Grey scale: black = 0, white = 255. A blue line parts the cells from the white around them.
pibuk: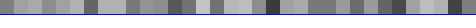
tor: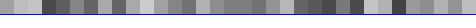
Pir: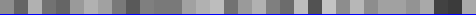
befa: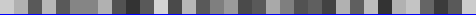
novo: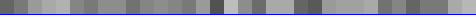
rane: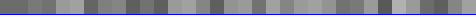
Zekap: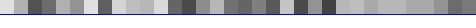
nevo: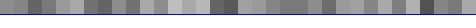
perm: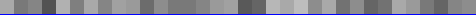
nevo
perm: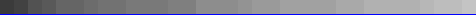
Pir

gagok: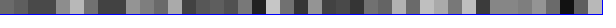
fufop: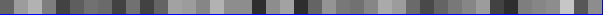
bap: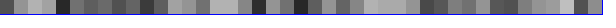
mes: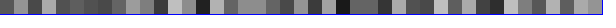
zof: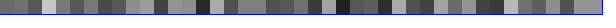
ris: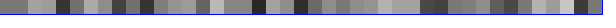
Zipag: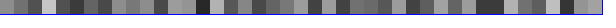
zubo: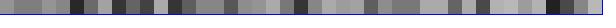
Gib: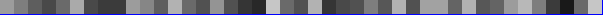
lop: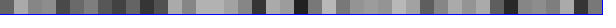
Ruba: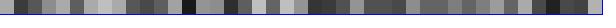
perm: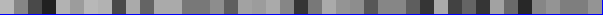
zubo
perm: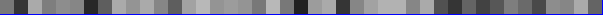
lop
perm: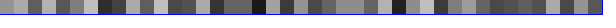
mes

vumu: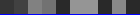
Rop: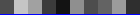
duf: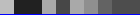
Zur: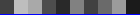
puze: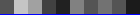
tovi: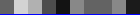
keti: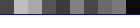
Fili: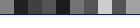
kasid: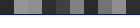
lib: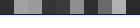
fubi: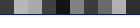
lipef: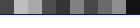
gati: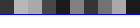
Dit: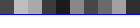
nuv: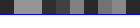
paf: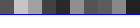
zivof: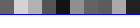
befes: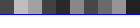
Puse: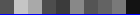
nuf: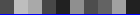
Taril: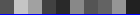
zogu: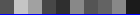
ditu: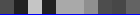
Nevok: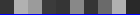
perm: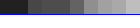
nuf
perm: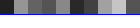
Taril
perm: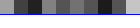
puze
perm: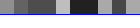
duf
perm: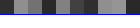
kasid
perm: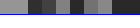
nuv

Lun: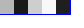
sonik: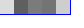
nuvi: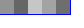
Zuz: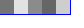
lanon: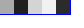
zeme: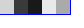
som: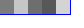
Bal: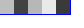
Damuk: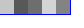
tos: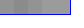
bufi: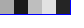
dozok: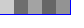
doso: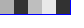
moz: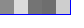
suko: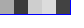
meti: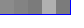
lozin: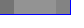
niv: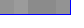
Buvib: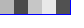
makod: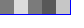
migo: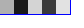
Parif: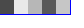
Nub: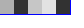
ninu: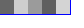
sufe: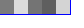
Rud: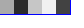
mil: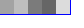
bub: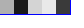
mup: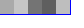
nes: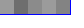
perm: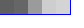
ninu
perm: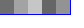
nuvi
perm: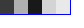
bub
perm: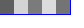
sufe
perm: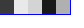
bub
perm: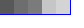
som
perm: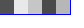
Buvib

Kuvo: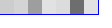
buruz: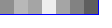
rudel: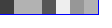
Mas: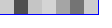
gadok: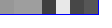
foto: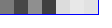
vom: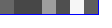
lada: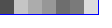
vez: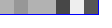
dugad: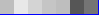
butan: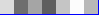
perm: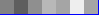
buruz
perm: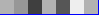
rudel

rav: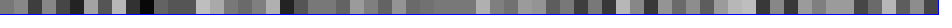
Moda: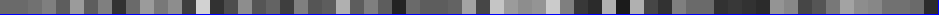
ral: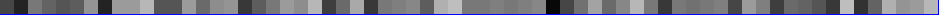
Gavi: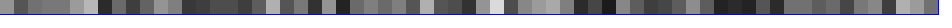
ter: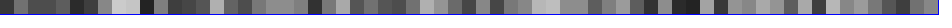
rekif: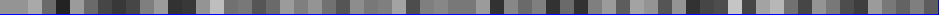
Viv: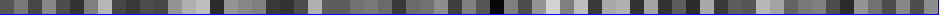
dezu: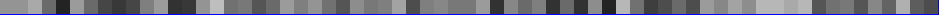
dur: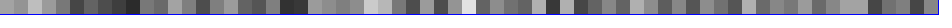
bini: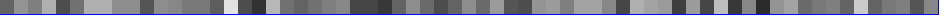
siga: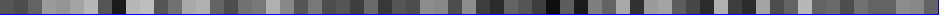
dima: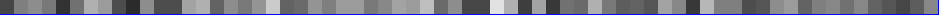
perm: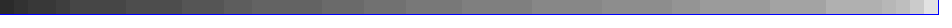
dima
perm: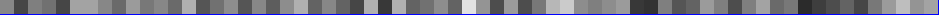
dur
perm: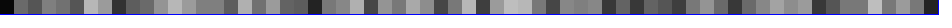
rav

